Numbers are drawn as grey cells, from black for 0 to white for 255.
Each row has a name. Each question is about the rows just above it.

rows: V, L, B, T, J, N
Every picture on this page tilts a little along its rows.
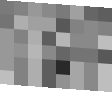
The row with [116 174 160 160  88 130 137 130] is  L
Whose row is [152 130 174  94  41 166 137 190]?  J
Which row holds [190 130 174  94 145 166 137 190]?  N

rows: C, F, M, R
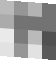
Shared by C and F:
[115]
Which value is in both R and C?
[150]
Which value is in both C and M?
[186]
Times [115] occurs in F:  3
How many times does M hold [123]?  1
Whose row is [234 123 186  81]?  M
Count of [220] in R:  0

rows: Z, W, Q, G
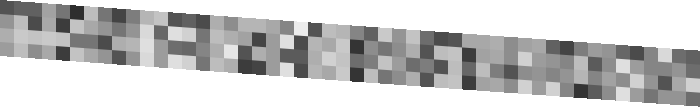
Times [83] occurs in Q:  4
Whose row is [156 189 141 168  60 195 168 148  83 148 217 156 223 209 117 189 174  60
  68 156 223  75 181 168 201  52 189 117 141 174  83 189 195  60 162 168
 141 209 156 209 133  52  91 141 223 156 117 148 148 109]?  G
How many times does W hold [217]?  1
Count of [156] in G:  5
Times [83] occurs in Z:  4
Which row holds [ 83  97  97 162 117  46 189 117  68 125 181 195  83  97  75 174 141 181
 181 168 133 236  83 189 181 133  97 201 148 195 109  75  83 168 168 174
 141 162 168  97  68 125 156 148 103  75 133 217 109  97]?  Z
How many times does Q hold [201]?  2

